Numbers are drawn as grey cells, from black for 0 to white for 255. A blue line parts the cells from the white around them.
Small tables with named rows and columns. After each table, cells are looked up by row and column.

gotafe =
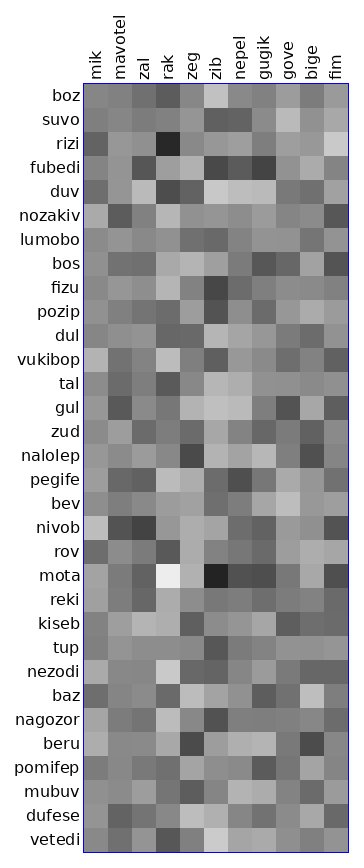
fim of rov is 166
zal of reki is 103
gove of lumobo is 146
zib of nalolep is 179
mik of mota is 163
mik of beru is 173
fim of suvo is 168
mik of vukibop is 179
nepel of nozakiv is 141
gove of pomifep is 118
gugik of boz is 129
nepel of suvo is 99
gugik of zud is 103
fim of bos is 84
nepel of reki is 125
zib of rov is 130
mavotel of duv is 149
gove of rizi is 158
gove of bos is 103
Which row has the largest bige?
baz

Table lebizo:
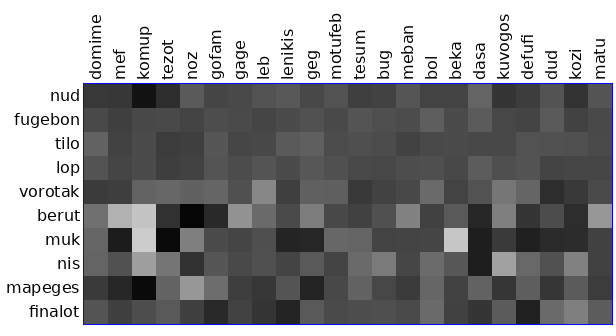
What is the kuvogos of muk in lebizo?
58
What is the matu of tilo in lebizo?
74
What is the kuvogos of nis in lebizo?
161
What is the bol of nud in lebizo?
67
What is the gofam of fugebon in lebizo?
77
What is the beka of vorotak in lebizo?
67
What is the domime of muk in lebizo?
102
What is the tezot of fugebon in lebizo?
73
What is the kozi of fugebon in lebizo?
66
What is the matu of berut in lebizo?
151
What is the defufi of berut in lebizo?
53
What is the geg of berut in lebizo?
125
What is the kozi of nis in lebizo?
129
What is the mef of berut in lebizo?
177
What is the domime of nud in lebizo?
56
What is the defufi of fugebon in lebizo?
68
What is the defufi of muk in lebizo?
32
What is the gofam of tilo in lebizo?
86
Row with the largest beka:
muk

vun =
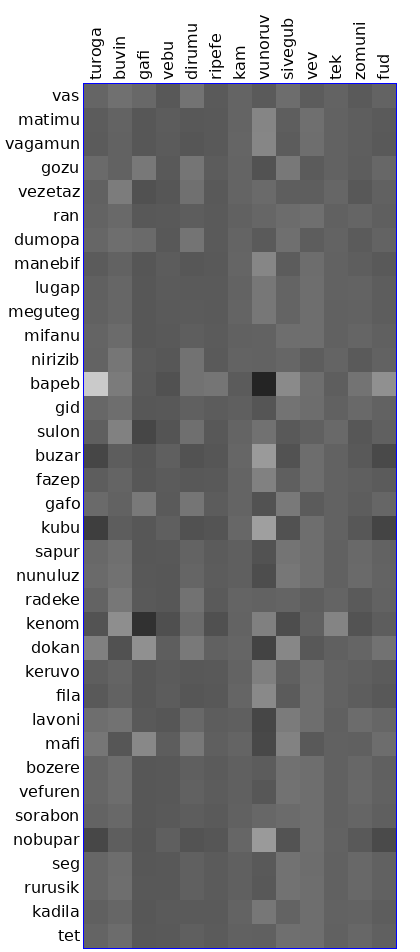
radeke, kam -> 100
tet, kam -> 97
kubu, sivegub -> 81
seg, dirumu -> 96
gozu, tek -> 98
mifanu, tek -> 97
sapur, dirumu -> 99
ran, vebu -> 89
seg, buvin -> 109

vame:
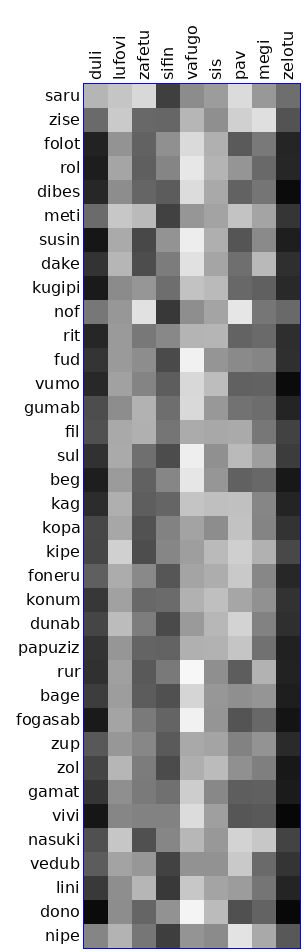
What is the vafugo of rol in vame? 231
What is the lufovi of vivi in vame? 134
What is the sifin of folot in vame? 144
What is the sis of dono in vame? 187
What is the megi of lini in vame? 117
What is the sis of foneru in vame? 173
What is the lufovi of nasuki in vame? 198
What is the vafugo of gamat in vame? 205
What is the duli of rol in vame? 29
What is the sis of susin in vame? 175
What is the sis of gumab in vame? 152
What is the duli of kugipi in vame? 26
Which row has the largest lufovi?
kipe

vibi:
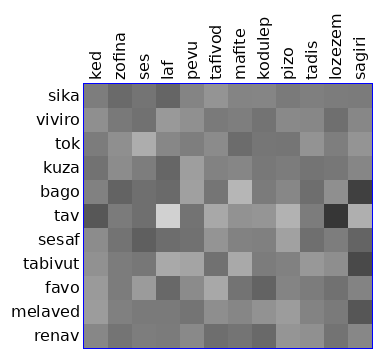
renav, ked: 135
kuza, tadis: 116
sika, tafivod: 148
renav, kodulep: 105
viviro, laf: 153
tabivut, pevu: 164
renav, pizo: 149
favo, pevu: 139
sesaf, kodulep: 128
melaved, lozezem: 122
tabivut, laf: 169
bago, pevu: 160
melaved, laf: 122
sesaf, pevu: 113
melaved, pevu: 116
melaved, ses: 122
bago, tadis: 110

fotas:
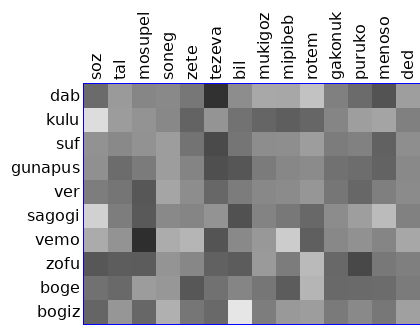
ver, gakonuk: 118
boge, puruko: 106
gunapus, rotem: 139
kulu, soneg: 136
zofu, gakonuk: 104
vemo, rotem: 95
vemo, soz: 171
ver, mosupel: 87
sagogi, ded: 129
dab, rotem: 194
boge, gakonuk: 105
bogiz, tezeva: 105
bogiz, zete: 118
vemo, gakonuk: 136
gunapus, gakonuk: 113
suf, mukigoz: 141
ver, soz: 125

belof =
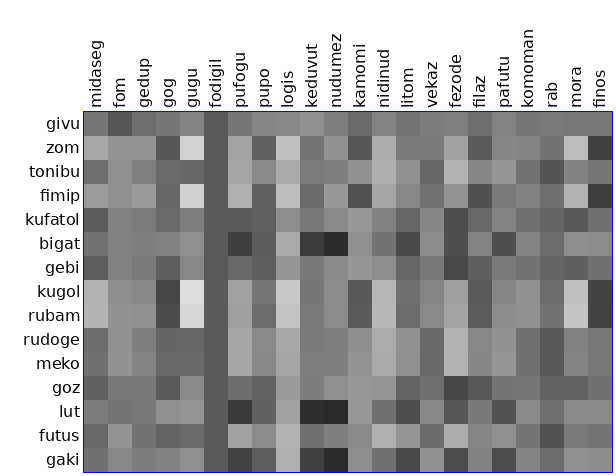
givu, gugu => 132
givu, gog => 119
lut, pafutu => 83
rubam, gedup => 144
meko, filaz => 134
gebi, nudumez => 138
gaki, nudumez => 43
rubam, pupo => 108
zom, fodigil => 90
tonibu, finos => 119
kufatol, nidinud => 130
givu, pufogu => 119
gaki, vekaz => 145
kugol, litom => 113
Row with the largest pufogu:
fimip

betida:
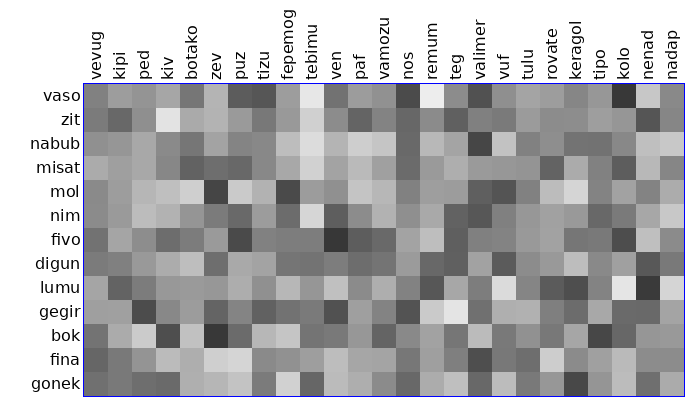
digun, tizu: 163
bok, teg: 118
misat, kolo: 93
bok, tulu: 145
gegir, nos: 83
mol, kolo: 162
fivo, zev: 154
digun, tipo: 137
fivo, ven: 55
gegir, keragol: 108
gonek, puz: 195
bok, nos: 137

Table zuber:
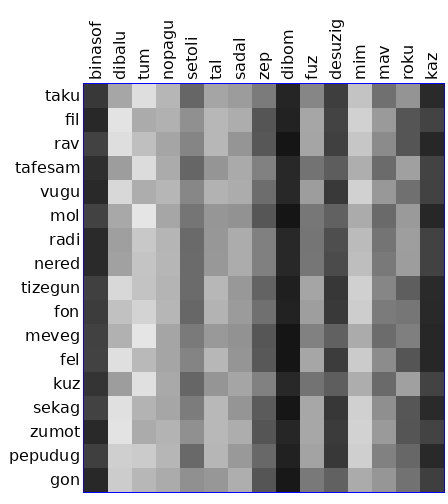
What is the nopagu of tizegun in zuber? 180
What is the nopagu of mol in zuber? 166
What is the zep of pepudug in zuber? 104
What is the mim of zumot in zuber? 210
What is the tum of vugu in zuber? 173
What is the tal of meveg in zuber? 153
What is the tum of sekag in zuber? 179
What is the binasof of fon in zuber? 60
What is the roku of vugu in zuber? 112
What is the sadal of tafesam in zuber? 170
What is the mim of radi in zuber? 187
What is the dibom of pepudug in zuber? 33
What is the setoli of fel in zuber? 132
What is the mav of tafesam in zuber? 107
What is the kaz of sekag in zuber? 42
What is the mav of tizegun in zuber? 134
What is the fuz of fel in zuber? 166
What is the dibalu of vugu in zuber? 216
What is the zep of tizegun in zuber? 99

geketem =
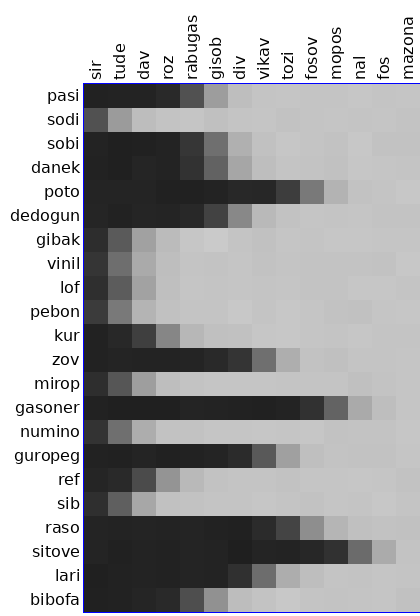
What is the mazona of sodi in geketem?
195
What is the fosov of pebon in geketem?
197
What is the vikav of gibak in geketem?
193
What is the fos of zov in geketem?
196
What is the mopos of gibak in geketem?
198
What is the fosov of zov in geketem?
194
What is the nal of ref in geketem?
198
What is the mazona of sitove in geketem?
195
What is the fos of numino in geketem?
195
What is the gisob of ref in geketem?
194
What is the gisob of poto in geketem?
35
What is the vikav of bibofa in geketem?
195
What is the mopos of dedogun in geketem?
196
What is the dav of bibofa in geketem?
37
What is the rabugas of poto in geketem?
33
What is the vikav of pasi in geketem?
196
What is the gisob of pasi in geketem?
157

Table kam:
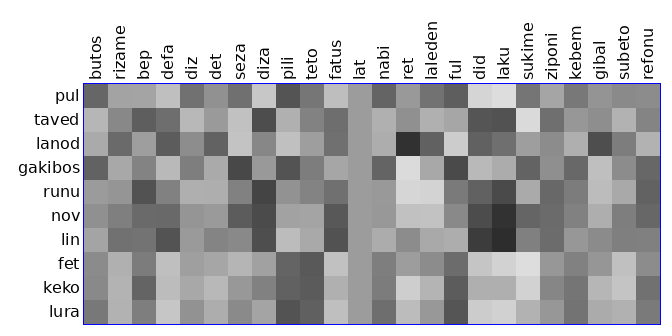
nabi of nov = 152
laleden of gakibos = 168
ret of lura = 188
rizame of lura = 178
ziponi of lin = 108
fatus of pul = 190
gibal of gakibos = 191
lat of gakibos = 156
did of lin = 60

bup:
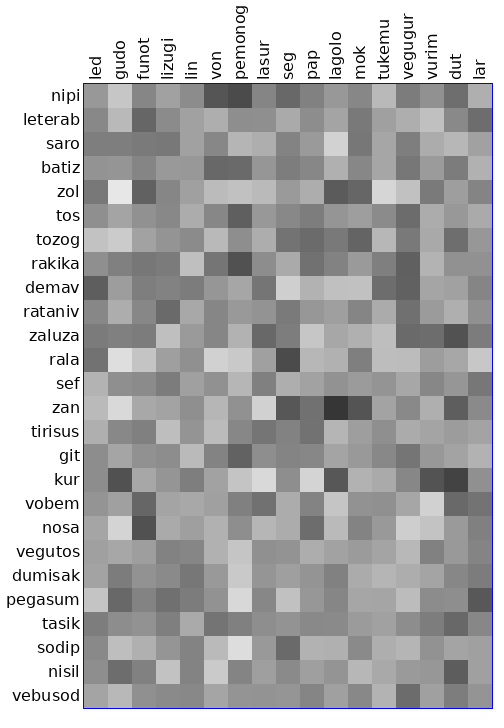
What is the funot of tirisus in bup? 128
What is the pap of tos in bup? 125
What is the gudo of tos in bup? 164
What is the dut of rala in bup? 167
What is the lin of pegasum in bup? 124
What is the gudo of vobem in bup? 160
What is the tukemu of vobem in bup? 144
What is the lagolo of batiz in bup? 176
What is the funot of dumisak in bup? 146
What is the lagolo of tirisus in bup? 181
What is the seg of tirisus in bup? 130
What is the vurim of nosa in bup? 195
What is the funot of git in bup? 145
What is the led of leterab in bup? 136
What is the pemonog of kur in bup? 196
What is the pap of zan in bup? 113
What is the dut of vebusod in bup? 125
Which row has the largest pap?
kur

